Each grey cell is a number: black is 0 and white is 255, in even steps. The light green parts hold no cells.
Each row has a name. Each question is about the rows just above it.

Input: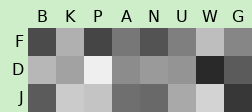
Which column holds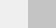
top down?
P
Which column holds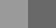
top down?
N

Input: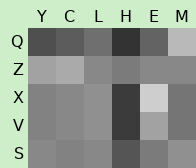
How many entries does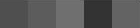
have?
5
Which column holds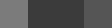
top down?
H
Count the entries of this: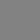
1
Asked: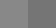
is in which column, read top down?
M
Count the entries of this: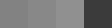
4

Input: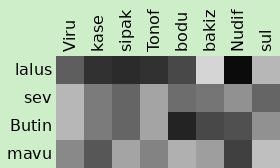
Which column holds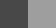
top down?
bakiz
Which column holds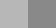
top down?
Viru
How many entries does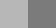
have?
2

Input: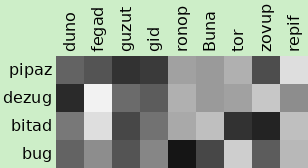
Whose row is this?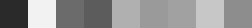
dezug
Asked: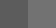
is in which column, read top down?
gid
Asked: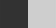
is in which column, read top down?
tor

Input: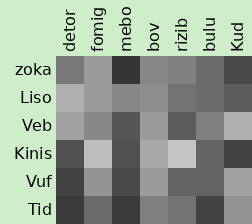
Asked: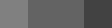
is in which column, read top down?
bulu
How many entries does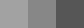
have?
3
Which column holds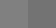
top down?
rizib
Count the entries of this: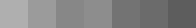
7
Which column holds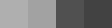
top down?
detor
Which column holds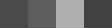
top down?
Kud

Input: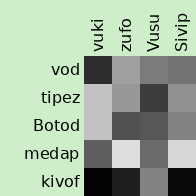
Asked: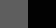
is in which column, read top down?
vuki
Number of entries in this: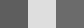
3
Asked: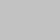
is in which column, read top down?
vuki
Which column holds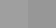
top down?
zufo
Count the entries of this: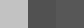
3
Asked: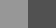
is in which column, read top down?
zufo

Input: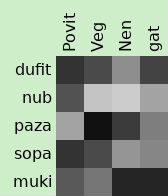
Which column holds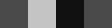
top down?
Veg
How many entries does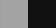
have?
2
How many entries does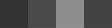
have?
4
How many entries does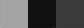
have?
3
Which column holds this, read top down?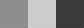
Nen
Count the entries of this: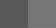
2
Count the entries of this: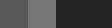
4

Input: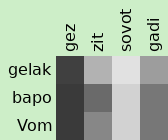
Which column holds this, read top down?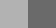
zit
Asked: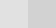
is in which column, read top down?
sovot
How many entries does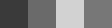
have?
4
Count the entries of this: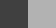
2
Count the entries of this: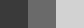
3

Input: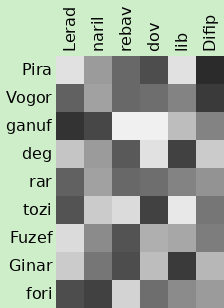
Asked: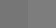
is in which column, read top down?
Difip
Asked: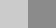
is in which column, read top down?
naril
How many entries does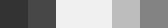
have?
6

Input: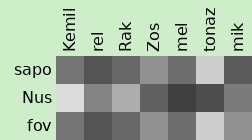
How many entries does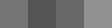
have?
4
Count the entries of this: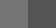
2
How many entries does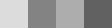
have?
4
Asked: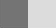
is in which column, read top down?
Kemil
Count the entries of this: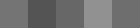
5
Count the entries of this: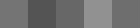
5

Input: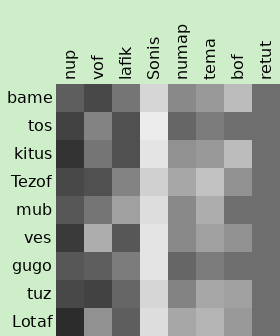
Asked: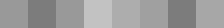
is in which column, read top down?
tema
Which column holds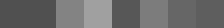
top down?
lafik
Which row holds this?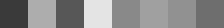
ves

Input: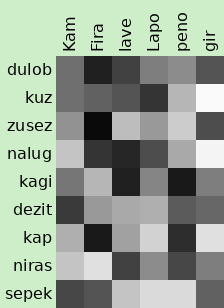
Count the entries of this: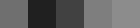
5
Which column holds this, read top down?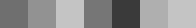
Kam
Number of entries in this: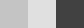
3
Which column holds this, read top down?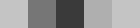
Kam
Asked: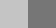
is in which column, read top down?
Kam
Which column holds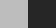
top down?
lave

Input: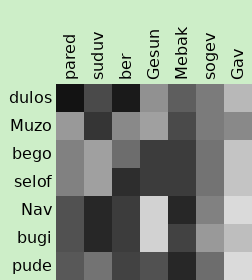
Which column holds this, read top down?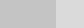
Gav
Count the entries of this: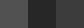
3
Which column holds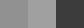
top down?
Gesun
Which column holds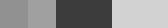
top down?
Gesun
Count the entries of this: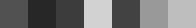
7
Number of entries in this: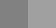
2

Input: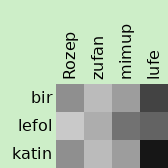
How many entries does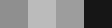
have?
4
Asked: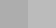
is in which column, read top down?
zufan

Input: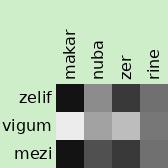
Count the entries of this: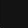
1
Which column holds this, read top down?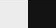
makar

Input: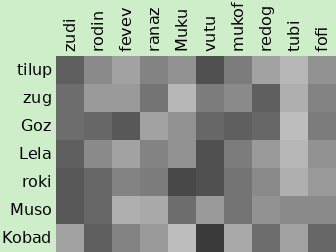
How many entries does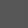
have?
1
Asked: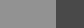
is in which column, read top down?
Muku

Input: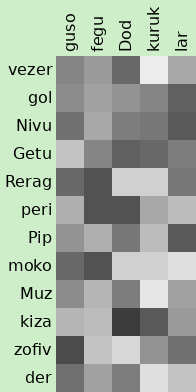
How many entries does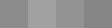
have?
4
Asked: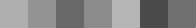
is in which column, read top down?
guso
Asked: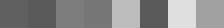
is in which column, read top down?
lar
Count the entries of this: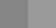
2
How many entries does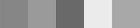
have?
5
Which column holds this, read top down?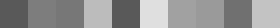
lar
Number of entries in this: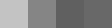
4

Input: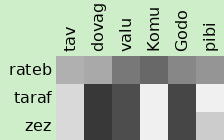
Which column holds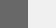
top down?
Komu
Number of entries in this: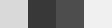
4
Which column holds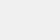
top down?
Komu
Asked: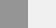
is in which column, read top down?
pibi
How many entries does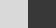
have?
2
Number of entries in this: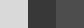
3

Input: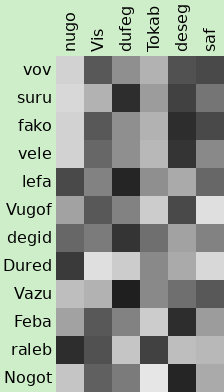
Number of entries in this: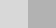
2
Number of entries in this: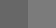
2
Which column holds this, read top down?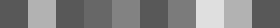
Vis
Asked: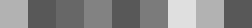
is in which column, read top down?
Vis
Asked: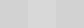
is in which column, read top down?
nugo

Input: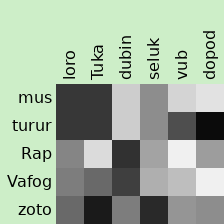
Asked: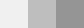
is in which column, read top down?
vub
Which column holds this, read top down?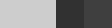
dubin
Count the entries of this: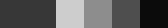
6
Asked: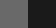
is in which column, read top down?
Tuka

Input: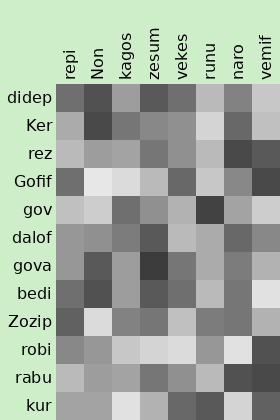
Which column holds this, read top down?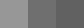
repi
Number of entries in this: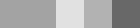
5
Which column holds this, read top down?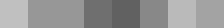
repi
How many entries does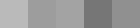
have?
5
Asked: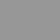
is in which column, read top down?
repi
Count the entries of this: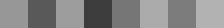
8

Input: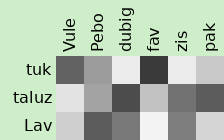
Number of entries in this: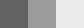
3
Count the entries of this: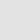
1
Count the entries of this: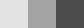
3
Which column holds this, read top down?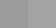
Pebo
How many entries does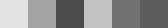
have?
6
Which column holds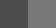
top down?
dubig
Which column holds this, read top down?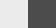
dubig

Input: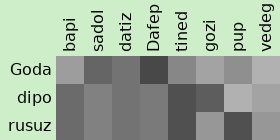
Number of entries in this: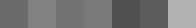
7
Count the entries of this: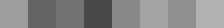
8
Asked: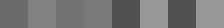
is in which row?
rusuz
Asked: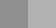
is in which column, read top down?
pup

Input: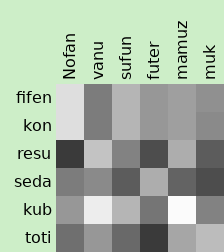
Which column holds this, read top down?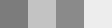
vanu
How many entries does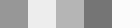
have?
5
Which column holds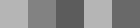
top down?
sufun
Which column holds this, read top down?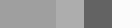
mamuz

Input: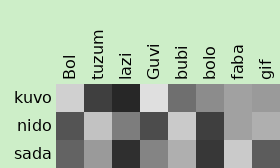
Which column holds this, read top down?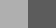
gif
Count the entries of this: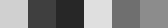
6

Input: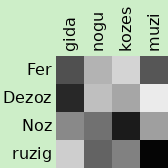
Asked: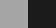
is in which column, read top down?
kozes
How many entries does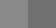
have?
2
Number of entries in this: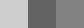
3
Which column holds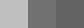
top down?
nogu
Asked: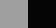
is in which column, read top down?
muzi

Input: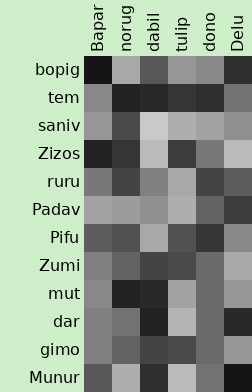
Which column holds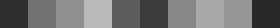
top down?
Delu
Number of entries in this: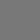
1
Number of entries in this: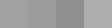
4

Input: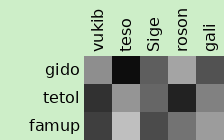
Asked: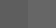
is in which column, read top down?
Sige
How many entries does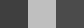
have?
3
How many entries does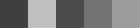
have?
5
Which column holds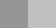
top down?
teso
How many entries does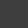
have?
1

